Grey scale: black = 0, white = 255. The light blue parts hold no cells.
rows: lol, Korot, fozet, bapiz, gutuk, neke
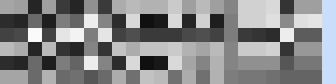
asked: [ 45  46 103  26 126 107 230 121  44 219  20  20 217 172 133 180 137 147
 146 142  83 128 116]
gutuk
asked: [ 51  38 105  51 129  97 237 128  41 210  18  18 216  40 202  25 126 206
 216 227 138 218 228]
Korot
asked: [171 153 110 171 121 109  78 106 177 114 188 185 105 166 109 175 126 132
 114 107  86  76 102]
neke
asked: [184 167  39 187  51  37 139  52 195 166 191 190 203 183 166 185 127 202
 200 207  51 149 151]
bapiz
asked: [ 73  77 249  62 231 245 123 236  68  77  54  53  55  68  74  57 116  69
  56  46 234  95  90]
fozet
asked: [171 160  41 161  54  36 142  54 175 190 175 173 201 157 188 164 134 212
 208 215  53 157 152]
lol

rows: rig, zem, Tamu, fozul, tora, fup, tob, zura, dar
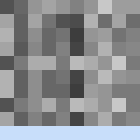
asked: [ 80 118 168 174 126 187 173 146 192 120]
tora
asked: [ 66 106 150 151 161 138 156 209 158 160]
rig

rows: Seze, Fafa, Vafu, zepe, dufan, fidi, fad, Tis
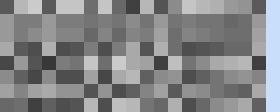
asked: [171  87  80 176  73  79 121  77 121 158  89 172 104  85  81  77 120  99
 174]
zepe

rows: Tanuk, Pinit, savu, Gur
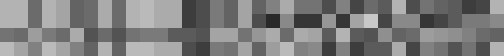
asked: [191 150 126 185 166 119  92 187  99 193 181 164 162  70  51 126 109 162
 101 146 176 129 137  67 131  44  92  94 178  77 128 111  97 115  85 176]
Gur
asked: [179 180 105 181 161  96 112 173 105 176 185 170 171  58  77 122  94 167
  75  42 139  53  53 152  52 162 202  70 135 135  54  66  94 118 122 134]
Pinit

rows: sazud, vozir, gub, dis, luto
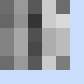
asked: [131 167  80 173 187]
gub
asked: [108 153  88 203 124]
luto
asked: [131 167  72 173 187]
dis

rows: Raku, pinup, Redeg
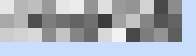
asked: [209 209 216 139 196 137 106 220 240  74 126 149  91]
Redeg
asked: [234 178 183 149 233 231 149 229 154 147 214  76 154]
Raku
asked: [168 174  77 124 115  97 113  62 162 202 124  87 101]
pinup

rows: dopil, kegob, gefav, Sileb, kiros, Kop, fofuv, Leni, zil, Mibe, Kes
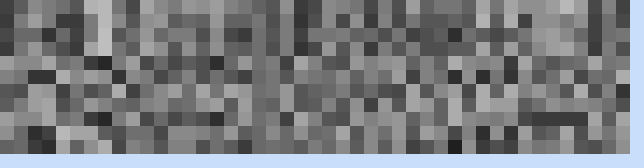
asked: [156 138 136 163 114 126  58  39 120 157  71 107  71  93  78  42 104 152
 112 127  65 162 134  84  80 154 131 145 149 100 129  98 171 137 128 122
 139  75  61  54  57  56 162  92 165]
zil
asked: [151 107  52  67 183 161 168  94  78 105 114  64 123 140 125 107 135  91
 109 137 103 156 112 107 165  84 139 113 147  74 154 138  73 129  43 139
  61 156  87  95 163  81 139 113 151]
Mibe
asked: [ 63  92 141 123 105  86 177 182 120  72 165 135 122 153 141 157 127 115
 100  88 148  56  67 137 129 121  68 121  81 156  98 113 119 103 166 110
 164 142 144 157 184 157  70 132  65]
dopil
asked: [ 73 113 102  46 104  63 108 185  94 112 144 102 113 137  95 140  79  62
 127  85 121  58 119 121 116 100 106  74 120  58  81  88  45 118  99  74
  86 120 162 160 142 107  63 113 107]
gefav
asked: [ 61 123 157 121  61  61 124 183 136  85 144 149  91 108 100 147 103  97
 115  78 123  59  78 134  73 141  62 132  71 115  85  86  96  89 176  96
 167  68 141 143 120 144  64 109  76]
kegob

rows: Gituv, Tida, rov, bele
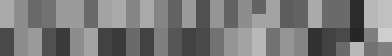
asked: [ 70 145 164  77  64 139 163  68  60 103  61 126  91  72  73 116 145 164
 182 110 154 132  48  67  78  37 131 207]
rov
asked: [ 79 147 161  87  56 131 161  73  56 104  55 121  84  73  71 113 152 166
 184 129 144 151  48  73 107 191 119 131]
bele

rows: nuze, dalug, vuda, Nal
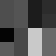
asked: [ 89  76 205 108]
Nal
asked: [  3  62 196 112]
vuda

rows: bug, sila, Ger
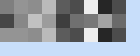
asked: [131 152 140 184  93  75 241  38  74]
bug

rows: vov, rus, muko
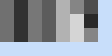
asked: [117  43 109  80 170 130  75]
vov
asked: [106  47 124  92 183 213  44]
rus

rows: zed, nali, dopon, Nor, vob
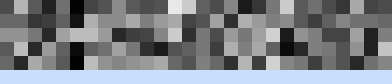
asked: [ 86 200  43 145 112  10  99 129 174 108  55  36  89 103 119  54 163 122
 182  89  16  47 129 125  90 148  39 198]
Nor
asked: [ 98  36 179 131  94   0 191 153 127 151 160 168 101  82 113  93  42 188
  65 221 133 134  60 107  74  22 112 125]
vob
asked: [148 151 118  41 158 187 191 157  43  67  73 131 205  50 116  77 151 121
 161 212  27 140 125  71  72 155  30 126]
dopon

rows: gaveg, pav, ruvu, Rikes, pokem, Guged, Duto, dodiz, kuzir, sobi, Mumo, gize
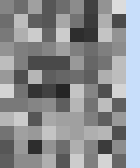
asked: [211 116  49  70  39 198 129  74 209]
Duto
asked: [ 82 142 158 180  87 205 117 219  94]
gize

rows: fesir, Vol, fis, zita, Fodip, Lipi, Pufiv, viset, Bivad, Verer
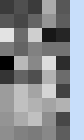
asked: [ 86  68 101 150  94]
Vol
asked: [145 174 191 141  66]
Bivad
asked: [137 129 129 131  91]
Verer

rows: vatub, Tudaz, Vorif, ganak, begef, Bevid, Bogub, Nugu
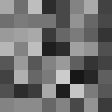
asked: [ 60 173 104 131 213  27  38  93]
Bevid
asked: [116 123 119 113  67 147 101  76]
Tudaz
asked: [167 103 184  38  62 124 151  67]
vatub

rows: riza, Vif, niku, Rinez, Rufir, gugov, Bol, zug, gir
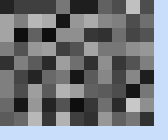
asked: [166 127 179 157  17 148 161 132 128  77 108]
Vif
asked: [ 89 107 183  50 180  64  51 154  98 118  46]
gir
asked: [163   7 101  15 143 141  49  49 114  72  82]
niku

